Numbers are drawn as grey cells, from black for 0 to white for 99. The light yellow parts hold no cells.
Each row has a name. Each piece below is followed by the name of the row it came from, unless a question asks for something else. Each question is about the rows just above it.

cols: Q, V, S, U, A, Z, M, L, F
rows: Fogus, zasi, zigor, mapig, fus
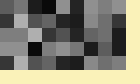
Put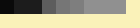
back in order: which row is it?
mapig
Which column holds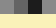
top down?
M
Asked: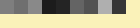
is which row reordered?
fus

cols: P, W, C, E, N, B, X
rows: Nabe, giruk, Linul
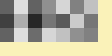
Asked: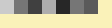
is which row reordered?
giruk
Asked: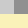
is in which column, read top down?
B
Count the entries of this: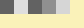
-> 5
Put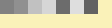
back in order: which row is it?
Linul

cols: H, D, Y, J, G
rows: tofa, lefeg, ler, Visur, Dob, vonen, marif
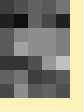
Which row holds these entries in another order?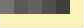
tofa
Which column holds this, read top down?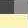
J
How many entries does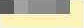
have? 5

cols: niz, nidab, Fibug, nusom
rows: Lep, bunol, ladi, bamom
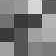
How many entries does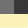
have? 2
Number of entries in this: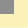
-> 1
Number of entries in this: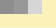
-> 3
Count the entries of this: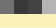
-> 4

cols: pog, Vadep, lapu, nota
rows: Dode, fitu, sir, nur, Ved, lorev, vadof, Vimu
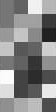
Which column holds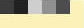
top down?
nota
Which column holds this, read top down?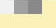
lapu
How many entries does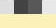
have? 4
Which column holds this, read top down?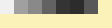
lapu

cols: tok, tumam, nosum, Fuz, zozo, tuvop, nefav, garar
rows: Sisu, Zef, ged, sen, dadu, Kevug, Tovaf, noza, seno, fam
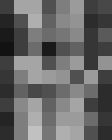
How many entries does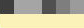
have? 6
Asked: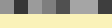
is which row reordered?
dadu
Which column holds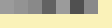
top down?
tuvop
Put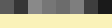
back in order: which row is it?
ged
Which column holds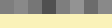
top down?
zozo

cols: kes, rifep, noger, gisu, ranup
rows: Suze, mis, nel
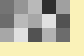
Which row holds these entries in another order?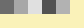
nel
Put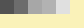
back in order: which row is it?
nel

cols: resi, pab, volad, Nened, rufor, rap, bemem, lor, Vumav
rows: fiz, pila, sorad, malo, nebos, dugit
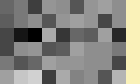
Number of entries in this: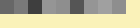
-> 9
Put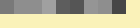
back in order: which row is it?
malo
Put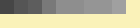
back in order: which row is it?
pila
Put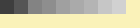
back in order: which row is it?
dugit
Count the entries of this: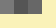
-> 3
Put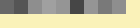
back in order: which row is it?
nebos

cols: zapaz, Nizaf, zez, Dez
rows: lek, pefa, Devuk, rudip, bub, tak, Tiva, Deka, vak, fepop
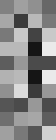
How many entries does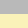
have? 2
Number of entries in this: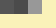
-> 3
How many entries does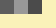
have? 3
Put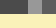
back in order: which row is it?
bub
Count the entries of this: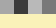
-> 4
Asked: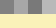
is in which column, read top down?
zapaz

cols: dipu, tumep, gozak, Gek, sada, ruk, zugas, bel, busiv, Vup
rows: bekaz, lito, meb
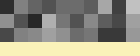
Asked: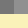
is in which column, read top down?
sada
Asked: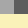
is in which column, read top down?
bel
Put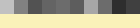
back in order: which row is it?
bekaz

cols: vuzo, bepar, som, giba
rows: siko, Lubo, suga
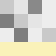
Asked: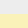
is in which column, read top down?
giba
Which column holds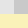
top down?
bepar
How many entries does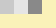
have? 3
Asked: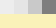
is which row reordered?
Lubo
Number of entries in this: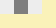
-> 3
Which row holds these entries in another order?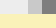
suga
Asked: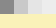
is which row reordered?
siko

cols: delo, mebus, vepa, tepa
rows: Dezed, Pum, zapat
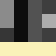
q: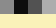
Pum
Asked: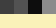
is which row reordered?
Dezed

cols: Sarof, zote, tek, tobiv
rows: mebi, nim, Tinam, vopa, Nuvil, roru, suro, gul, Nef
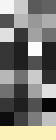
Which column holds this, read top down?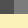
tek
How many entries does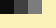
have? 3
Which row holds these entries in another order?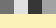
Tinam
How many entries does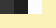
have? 3

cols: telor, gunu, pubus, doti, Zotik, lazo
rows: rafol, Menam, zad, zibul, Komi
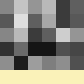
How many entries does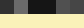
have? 6
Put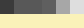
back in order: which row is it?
Menam
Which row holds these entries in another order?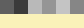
rafol
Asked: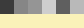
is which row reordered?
zad
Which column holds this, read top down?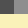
Zotik
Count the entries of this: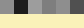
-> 6

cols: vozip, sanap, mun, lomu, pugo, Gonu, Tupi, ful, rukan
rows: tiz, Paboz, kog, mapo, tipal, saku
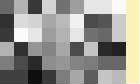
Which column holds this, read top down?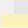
Gonu
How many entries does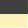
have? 2
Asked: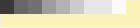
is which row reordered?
kog

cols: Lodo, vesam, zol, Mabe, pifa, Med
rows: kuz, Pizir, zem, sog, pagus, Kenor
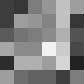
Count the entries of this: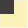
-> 1
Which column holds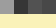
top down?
Med
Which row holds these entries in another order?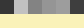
Pizir
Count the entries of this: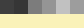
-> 6

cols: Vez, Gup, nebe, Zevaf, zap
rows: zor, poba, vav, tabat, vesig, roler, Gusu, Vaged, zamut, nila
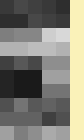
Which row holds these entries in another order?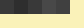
zor
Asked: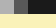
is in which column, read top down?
Gup

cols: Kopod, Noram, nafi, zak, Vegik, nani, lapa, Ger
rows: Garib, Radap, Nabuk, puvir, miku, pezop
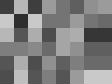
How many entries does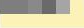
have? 5
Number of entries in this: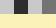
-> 4
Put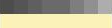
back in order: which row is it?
miku

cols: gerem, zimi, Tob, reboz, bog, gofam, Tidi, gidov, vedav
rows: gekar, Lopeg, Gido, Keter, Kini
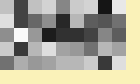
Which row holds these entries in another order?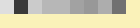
Kini
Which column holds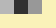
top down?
gofam
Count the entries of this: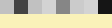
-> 8

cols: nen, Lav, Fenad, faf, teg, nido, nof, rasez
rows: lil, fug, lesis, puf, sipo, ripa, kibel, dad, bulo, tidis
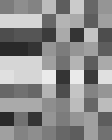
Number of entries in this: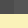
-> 2
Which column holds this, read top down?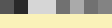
Lav
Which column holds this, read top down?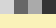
Fenad
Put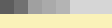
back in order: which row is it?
sipo

